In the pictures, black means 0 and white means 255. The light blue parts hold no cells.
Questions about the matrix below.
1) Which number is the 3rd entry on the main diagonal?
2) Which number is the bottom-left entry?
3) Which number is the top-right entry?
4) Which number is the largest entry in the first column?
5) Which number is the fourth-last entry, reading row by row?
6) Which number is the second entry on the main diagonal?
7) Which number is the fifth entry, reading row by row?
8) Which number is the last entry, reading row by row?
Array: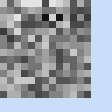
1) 227
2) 85
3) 101
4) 200
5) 160
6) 130
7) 227
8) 73

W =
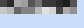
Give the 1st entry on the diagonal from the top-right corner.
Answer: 85
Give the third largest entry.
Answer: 199
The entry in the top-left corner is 69
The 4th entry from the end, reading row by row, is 211
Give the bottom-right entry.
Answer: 145
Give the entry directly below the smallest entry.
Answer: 171
